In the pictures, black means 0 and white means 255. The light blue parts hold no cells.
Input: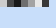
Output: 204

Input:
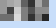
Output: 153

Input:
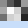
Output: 140

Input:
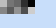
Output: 189

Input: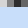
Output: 213

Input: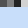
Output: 81

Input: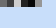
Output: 109

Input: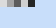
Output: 219

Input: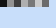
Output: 17

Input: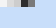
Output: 244
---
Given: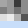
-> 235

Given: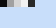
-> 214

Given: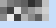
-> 137

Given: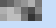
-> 119

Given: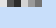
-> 211

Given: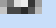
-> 42

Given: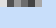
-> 109

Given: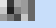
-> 74
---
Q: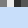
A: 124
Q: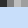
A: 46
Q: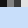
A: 18
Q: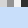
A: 213
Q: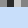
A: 143
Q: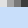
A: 225
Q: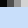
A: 6
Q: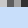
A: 200
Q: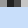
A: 153
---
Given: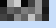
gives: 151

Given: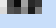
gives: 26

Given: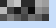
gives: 142

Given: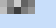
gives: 124

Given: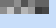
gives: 56

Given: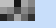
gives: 134

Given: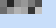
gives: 53

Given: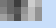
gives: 190

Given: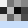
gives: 10
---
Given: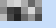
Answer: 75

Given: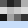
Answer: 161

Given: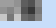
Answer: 120

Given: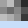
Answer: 174

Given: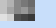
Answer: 209

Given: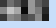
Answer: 136

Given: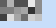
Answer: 221

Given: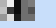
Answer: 223
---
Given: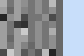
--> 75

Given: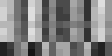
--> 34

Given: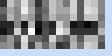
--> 135

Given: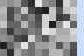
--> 128

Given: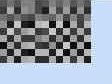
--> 60
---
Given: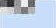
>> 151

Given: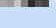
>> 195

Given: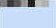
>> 90

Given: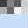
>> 91

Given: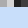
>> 34

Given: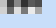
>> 136

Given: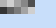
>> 163

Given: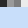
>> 125

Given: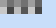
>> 142
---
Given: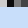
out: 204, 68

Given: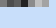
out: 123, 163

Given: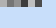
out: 177, 76

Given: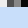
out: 237, 7

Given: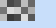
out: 189, 88

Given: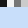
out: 22, 203

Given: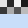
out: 227, 187

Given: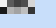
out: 241, 53

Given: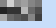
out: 133, 63

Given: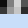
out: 13, 43
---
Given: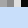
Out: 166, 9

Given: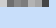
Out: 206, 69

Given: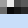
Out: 158, 38

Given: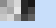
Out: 140, 96

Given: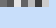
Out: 112, 203

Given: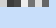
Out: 208, 101

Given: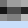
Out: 114, 188

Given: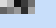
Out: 218, 166

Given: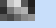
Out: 73, 147

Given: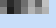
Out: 98, 178
